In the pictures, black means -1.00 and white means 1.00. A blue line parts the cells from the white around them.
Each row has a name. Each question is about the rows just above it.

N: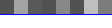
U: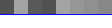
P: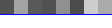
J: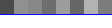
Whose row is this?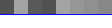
U
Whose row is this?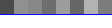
J

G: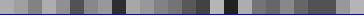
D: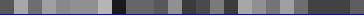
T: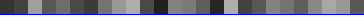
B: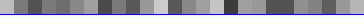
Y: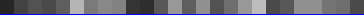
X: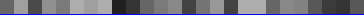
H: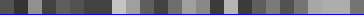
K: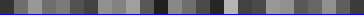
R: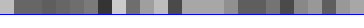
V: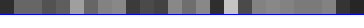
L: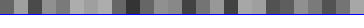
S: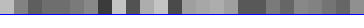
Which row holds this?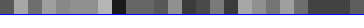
D
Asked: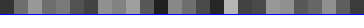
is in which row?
K

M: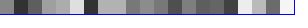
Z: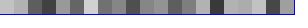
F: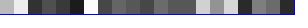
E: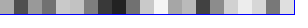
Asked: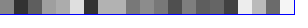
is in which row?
M
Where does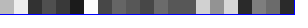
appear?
F

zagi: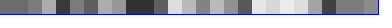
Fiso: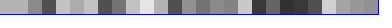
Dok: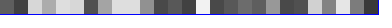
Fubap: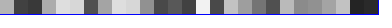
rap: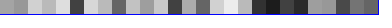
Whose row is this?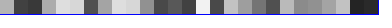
Fubap
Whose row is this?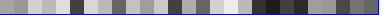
rap
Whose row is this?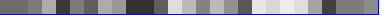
zagi

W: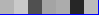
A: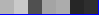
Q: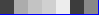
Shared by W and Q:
[0.35]
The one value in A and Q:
[0.35]

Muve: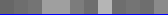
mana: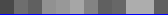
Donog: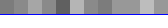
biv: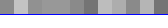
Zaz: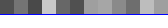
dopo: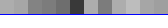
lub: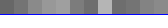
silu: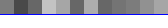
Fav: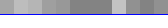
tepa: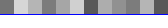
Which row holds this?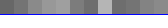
lub
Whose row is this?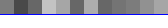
silu
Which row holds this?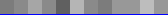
Donog
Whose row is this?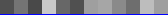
Zaz
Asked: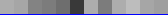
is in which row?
dopo

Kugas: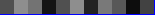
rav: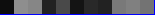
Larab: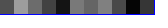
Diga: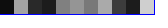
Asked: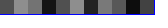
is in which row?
Kugas
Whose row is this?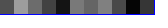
Larab
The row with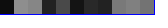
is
rav

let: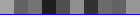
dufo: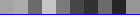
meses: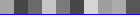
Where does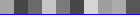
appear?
meses

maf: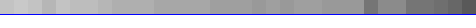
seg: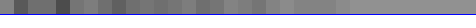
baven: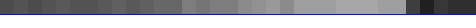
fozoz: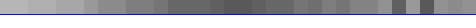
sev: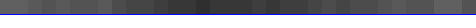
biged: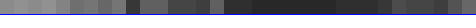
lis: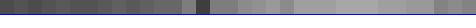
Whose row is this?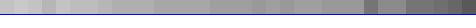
maf
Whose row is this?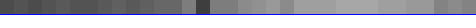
lis
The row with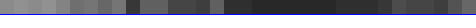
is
biged
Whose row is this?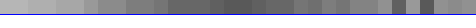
fozoz

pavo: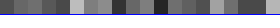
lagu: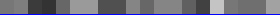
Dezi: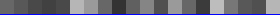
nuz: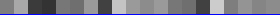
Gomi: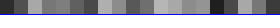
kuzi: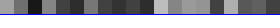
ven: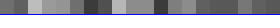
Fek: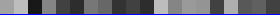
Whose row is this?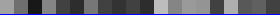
kuzi
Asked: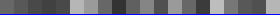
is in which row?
Dezi

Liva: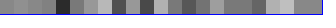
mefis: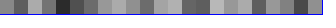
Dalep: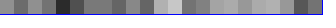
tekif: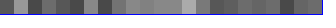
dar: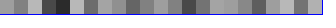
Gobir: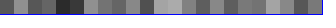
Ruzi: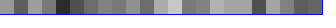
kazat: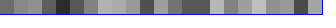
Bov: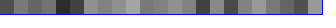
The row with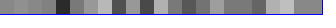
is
Liva
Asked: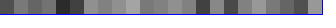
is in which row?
Bov
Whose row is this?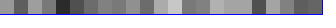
Ruzi
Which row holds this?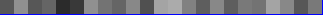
Gobir

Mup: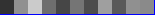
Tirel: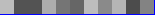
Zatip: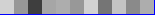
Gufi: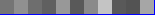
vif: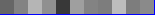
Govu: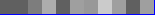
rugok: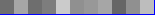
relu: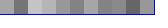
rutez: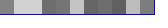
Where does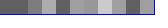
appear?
Govu
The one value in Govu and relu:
[0.19]
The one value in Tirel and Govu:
[0.36]
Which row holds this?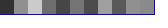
Mup

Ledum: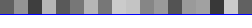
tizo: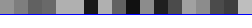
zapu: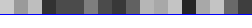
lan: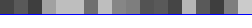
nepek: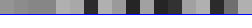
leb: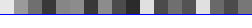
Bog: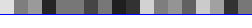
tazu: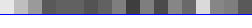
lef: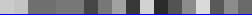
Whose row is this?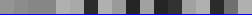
nepek
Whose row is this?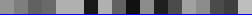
tizo

